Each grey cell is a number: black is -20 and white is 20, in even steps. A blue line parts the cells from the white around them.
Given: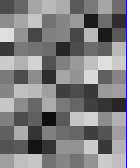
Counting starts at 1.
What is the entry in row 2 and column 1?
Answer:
2
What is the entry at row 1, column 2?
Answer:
-4
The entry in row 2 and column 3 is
11
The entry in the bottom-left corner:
5
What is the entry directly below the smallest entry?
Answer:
0
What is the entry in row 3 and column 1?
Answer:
15
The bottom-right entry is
10
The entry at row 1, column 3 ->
6
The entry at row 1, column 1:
-8
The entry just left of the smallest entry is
-5
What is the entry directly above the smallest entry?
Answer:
7
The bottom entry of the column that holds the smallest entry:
-2
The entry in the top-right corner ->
-3
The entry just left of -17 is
-6
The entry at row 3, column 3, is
-9

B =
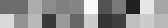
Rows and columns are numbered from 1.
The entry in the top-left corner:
-3
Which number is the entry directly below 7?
9
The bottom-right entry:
9
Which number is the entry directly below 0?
4
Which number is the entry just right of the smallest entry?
16
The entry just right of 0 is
1
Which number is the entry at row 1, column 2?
-3

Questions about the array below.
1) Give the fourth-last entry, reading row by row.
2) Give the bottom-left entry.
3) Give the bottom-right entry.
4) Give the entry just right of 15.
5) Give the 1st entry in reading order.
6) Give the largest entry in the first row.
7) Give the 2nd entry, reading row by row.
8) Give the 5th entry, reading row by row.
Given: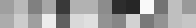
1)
-1
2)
7
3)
11
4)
3
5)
5
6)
19
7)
9
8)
-11

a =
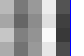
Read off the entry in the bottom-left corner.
7
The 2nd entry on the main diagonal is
-4
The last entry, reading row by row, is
-8
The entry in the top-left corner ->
9
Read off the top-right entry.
-7
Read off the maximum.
19
